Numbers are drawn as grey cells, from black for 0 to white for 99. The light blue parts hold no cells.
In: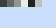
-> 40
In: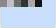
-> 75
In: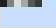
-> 50
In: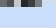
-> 31
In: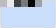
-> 91
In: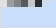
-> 61
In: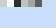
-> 96
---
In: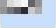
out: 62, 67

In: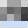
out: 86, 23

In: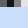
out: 38, 88

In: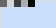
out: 40, 2

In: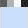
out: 36, 13

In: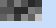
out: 43, 75

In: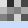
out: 87, 33
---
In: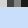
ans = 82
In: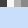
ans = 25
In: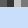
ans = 36
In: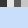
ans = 21
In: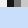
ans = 94
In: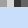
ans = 62
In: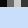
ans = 3
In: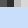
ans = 33
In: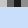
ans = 77
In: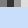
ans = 49
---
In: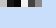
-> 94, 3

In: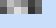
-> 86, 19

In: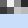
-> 93, 16

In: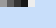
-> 92, 9

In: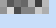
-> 84, 24

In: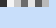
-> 95, 19

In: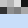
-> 86, 8
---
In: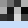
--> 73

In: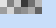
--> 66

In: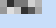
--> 35

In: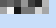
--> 82

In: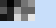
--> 39

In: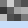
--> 64

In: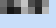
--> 14

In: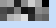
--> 54

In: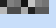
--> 35

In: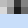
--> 10
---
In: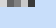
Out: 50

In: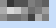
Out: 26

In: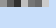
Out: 46

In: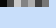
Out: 67

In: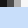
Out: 30

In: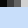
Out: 24

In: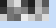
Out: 79

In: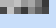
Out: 53
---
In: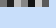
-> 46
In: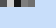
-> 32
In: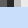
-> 37
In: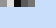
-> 57
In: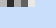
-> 72
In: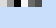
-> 85
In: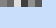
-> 51
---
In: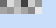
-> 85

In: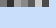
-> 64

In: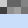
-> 62

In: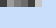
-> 60

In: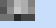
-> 72

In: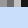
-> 59
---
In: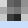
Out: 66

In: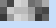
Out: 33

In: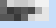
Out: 39

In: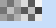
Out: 45

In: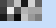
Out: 22

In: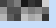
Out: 59

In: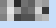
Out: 55
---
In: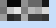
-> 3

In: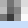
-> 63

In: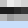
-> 87

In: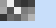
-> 26

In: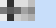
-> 86

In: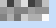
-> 62

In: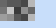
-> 34

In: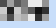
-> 35
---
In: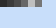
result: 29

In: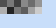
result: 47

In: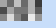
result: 52

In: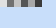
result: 76

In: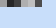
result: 25

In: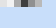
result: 66

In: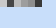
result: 73

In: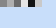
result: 41
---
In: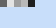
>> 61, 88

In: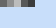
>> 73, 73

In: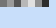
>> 71, 87

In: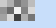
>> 94, 94

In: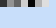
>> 80, 86

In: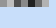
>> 53, 74

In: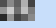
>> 43, 79
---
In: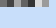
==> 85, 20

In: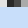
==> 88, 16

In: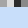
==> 86, 17

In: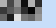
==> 87, 1

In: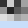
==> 86, 14

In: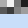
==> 94, 12

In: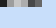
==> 77, 12

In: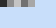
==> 76, 17

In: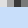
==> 87, 22

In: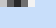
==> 94, 16
